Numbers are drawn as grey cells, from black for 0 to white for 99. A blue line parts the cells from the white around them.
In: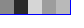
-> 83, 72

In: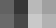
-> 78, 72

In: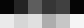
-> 95, 91

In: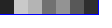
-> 78, 70

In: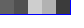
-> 80, 69

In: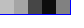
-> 74, 64

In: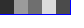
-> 85, 60

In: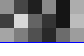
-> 84, 73

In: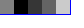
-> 79, 50
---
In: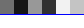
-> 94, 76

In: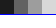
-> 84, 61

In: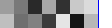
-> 89, 85

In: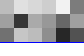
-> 94, 87

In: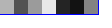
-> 90, 70

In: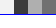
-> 94, 68

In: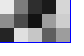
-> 91, 87

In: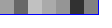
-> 75, 66
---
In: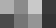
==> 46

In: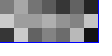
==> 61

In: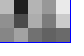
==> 29

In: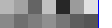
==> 43

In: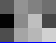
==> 54

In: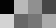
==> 40

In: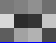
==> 17

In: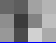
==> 23

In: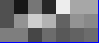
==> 57

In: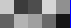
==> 70
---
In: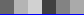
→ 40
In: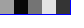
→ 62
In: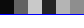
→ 4
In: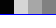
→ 1
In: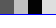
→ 34
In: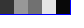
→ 20
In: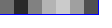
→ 43
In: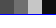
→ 30
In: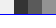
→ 93
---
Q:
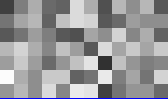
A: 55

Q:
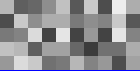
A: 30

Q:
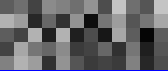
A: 43

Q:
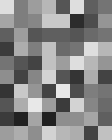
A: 86

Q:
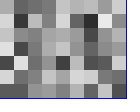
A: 73
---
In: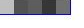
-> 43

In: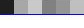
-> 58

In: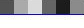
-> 11

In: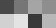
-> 81

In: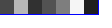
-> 49

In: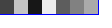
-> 36

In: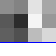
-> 34

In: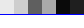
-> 4

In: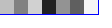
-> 57
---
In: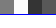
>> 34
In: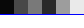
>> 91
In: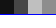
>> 55
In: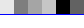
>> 38
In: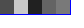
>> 47
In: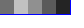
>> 14
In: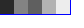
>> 92
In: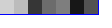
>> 32
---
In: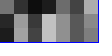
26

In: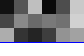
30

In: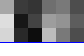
47

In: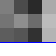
16

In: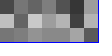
21

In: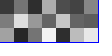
26

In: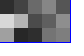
52

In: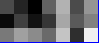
29

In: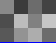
42
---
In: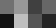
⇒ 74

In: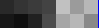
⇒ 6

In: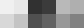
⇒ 76

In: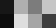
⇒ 86

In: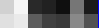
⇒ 91

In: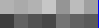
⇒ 38
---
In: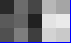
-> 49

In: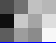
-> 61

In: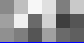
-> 49

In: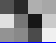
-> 53

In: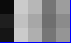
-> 79

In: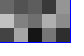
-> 64

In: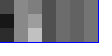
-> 53
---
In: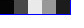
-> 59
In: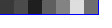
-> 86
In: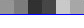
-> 78
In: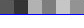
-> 77
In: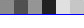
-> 87
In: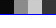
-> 79
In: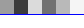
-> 72
